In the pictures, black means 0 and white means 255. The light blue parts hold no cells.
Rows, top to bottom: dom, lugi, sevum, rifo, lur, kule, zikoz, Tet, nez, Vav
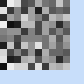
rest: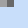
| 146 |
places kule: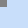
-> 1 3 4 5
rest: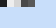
| 173 | 116 | 104 | 197 | 116 |
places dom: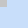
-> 8
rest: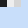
|  73 |  88 | 173 | 116 | 104 | 197 | 116 |
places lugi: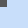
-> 7 9

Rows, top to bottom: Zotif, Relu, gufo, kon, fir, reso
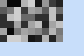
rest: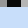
| 207 |  21 | 150 |  60 |  34 |
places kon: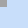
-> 2 4 7
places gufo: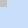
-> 1 7
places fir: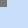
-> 2 8
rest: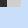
| 180 |  21 |  34 | 180 |  34 | 134 |
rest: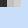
| 105 | 105 |  47 |  47 | 193 |  47 |
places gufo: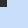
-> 0 5 6 8

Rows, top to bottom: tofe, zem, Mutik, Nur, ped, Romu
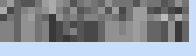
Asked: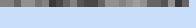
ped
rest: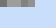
| 187 | 116 | 171 | 130 |
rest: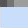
| 130 | 145 | 187 | 116 | 171 | 130 |
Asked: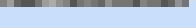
tofe
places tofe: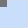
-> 5 11 13 16 17 18 21 22 26
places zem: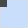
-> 1 17 22 24
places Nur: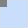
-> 0 1 6 17

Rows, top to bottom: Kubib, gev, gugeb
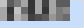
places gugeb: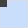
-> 1 4
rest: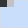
| 107 |  53 | 166 |  53 | 166 | 122 | 137 |
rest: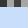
| 92 | 92 |

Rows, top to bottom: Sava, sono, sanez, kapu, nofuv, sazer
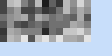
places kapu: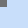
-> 5 7 8 9
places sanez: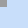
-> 2
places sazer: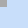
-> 2 7 9 10
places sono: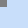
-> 1 10

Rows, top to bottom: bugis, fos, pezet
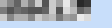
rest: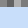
| 203 |  84 | 203 | 161 | 233 | 161 |  41 |  55 |
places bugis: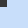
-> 12
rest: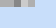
| 187 | 123 | 161 | 148 | 233 | 218 |
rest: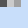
| 233 | 161 |  41 |  55 |
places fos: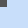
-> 1 4 5 8
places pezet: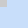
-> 0 5

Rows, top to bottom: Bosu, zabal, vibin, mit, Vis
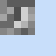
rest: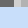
| 133 |
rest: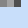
| 208 | 149 |
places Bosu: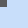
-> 1 2 3 4
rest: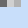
| 133 |
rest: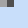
| 208 | 149 |

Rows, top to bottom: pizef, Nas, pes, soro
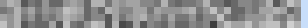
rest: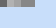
| 163 | 163 | 119 | 163 | 148 | 148 | 148 | 163 | 178 | 119 | 148 | 192 | 135 | 178 | 104 | 104 | 135 | 119 | 163 | 163 | 178 | 163 | 104 | 135 |
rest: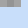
| 163 | 135 | 135 | 119 | 178 | 119 | 104 | 119 | 119 | 135 | 178 | 119 | 119 |  88 | 104 | 135 | 135 | 119 | 135 | 178 |  88 | 135 | 192 | 163 |
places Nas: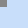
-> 1 3 7 13 17 18 31 35 42

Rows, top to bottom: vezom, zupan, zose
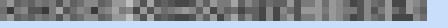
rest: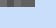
| 152 |  84 | 122 | 122 | 152 | 110 | 152 | 136 | 110 |  71 |  84 | 136 | 110 |  97 | 152 |  71 |  71 | 152 | 136 | 110 |
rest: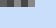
| 110 |  84 | 152 | 152 | 152 | 122 | 152 | 136 | 122 | 122 |  84 | 136 |  84 | 122 | 152 | 110 |  84 | 152 | 122 |  97 |
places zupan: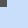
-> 4 5 9 21 42 51 53 57
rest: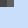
|  97 |  71 | 136 |  71 | 136 | 110 |  84 | 152 | 152 | 152 | 122 | 152 | 136 | 122 | 122 |  84 | 136 |  84 | 122 | 152 | 110 |  84 | 152 | 122 |  97 |

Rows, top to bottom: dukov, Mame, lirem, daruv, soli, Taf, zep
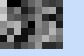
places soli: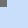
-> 6
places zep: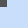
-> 0 1 3
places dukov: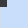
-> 3 7
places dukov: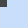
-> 6 8
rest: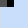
| 138 | 112 | 165 |  28 |
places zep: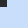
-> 2 6 7
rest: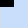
|  58 |  99 | 126 |  70 |  58 |  70 |

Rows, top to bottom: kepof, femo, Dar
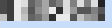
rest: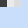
|  99 | 128 | 166 |  99 | 128 | 221 | 128 | 221 | 128 | 221 |  34 |
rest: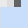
| 128 | 166 |  99 | 128 | 221 | 128 | 221 | 128 | 221 |  34 |
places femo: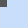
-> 4 11 12 14
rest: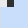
| 221 | 154 |  86 |  86 | 128 |  86 |
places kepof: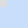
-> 3 9 11 13
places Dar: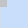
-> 0 3 11

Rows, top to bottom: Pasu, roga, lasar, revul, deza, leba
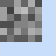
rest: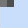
| 131 |  78 | 145 |
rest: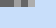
| 78 |
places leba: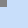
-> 4
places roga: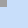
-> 0 5
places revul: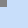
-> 2 3

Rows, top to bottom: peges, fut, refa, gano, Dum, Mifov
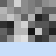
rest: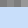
| 98 | 98 |
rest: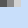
| 222 | 126 |  48 |  62 | 126 |
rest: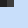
| 166 |
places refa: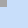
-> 0 2 7

